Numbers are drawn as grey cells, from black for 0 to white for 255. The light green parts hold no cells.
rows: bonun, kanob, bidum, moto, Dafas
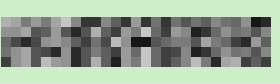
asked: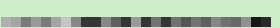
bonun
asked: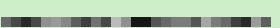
bidum
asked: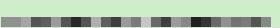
kanob
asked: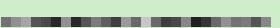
moto
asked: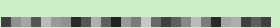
Dafas

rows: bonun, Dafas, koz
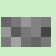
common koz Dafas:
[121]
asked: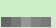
bonun
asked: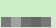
koz
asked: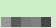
Dafas

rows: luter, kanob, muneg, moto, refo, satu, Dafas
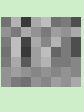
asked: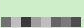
moto
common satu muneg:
[134]
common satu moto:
[158]
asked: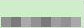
kanob

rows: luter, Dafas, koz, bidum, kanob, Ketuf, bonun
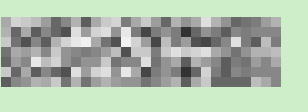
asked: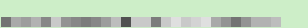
bidum
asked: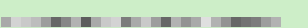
luter
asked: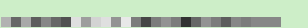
Dafas
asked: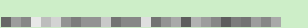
kanob

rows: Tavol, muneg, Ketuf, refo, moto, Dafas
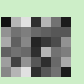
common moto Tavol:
[46]
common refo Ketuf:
[96]
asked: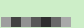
moto

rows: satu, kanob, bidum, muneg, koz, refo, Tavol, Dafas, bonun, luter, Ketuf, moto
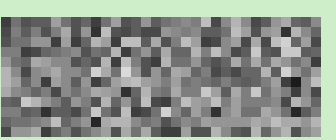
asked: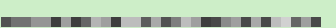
bidum
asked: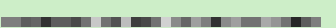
luter
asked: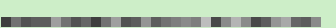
satu
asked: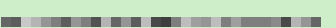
bonun
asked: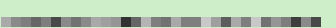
Dafas

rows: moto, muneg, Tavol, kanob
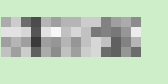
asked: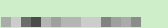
moto
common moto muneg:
[130]
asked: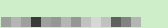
Tavol
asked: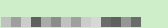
kanob

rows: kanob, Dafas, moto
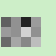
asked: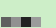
kanob
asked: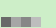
moto

